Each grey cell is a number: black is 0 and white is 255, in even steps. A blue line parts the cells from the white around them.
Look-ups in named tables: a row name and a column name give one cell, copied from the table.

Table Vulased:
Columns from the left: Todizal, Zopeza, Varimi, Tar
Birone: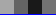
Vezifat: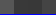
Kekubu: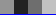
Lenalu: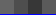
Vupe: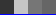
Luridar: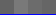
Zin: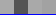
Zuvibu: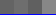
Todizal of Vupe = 52
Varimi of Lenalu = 55
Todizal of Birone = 167
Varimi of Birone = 25
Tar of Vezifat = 68
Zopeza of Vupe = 197
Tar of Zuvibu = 135
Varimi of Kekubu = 110
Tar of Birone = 114
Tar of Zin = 162
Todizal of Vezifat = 86
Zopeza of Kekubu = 34
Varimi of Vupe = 118
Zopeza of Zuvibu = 110
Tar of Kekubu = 194

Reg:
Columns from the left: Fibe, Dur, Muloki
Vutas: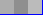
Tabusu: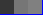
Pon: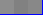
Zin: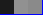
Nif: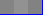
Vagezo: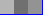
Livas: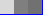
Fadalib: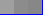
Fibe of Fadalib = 159
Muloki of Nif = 130
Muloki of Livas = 113
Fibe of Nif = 132
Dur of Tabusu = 118
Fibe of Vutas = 173
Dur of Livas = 127
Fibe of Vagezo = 181
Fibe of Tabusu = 54
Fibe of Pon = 141
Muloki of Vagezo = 147

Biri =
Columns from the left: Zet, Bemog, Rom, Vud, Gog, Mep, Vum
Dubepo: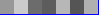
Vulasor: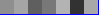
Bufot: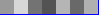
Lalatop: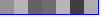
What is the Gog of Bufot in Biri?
181
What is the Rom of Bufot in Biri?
115
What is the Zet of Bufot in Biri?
153
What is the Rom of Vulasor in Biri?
95
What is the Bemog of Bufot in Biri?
215
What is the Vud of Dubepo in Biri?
93
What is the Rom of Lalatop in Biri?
99
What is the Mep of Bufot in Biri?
105
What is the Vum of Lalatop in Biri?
172
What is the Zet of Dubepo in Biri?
152
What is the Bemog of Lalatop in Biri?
181
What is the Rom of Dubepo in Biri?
108
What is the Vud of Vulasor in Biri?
120
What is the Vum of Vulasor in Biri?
168
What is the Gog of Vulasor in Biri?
179
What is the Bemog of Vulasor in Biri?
165
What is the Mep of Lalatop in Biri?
62
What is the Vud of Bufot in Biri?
83
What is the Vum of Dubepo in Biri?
176
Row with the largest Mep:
Bufot

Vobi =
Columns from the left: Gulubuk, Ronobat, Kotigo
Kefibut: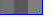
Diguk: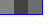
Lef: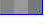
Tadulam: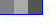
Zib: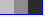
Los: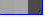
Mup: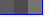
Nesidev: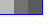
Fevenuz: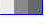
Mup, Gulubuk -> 92
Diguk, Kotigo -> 108
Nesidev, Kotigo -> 92
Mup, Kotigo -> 116
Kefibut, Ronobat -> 88
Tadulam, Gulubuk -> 129
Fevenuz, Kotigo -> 104
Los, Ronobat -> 168
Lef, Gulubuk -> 133
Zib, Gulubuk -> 192
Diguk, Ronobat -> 66
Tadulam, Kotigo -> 84

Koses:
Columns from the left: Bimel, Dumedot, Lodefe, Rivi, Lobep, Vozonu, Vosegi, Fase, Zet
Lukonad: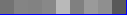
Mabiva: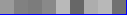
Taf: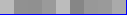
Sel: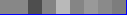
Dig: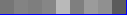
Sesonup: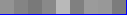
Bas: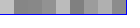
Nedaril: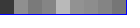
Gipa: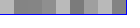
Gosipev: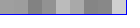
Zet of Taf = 170
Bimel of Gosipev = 159
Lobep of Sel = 185
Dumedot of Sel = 135
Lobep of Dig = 185
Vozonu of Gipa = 123
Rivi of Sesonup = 137
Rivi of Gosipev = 146
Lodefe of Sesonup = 121
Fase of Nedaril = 132
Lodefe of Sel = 78
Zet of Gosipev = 207
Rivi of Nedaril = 133

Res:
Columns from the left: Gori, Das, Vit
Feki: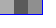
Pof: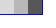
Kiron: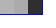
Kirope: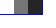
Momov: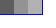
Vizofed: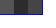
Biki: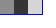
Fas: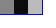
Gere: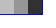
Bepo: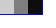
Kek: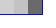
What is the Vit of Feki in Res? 143
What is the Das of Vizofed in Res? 44
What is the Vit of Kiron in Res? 47
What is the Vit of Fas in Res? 187
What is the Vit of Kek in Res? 106
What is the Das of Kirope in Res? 118
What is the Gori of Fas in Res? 133
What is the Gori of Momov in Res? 94
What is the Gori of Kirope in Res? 253
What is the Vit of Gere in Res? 49
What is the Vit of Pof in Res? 87
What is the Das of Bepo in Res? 126
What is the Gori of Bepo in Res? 205
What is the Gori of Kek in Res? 208
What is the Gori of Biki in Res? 141
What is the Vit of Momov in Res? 177
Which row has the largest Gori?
Kirope

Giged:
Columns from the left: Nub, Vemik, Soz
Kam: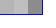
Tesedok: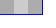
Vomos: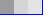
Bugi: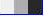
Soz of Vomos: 228
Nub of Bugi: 240
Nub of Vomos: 155
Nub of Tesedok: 170
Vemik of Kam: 191
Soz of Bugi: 40
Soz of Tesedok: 172
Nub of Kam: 181
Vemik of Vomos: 213
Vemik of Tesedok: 204
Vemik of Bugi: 174
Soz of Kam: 140
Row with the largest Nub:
Bugi

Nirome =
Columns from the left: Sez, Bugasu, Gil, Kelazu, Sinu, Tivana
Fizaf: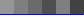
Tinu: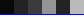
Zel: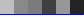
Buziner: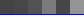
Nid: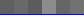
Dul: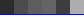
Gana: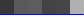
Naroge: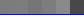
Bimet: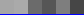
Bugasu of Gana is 89
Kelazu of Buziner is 123
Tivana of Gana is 176
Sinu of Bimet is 126
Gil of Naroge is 118
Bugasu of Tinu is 35
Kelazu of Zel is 63
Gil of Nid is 92
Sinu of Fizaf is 127
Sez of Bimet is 166
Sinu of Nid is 102
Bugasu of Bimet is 170
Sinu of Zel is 151
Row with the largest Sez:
Zel

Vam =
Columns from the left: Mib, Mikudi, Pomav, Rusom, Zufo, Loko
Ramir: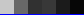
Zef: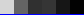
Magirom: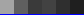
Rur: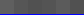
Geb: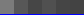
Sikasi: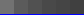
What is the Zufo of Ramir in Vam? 27
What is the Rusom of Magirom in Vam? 66
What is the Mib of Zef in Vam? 214
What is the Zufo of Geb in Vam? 69
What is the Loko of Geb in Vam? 67
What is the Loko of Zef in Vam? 2
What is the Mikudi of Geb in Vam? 87
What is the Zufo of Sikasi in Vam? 69
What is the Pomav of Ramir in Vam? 49
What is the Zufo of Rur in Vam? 91
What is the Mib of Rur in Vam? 95
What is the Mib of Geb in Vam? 123
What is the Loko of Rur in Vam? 81
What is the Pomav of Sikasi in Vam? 81
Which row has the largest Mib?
Zef

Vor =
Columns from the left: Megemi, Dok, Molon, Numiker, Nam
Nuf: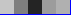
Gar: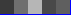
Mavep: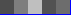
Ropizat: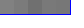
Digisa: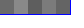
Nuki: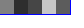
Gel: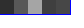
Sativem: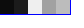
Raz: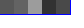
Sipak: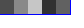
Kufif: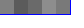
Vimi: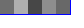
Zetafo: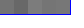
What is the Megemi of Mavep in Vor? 77
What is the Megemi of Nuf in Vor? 198
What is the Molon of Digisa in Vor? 94
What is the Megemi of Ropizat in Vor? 129
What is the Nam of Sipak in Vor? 97
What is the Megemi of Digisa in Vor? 106
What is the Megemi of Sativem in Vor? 12
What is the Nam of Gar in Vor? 95
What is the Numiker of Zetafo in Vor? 117
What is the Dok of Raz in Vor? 99
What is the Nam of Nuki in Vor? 92
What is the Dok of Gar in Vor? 111
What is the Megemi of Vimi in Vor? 110
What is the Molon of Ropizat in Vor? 112
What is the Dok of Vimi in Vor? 175
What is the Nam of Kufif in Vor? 121
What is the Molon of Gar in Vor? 182

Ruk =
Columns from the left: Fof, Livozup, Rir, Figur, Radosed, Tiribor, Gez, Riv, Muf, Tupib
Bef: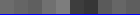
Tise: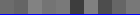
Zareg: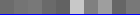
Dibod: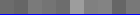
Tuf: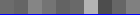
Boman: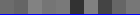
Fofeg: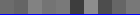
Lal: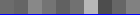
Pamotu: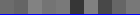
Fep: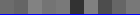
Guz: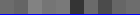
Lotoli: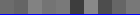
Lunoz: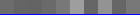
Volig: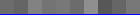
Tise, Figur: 116
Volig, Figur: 116
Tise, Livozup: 101
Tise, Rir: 130
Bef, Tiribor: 61
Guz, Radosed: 121
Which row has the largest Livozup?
Zareg

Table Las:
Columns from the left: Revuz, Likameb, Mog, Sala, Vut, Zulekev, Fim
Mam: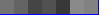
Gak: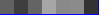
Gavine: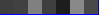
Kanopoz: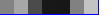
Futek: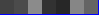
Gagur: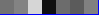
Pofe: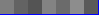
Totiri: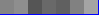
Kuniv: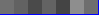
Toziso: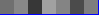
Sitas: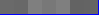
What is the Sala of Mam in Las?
81
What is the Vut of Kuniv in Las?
68
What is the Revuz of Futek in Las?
66
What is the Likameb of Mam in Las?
100
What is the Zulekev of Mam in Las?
138
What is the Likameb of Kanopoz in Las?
167
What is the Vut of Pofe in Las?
107
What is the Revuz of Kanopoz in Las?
131
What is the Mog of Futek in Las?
139

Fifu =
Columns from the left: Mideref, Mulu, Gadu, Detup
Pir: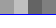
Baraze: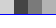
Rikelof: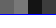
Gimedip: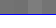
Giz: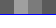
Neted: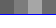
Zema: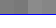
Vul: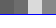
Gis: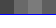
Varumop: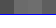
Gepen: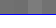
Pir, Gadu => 100
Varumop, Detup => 94
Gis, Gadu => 123
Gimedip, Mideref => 115
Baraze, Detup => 179
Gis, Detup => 95
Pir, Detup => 127
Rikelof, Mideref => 100
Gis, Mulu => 105
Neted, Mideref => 97
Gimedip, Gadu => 125
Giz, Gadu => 123
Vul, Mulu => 109
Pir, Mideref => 158
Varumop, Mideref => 79
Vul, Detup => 136

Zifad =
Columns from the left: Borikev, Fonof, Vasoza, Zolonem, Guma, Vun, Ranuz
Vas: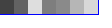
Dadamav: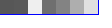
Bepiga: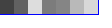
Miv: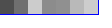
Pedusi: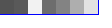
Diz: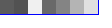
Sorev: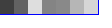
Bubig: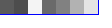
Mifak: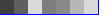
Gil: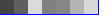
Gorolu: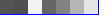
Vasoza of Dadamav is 239
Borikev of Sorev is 63
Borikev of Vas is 66
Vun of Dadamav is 174
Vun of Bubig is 178
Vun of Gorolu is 181
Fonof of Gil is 95
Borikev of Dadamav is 87
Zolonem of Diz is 105
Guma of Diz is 132
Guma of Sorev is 137
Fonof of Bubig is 77
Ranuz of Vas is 216
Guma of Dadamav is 131
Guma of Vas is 138

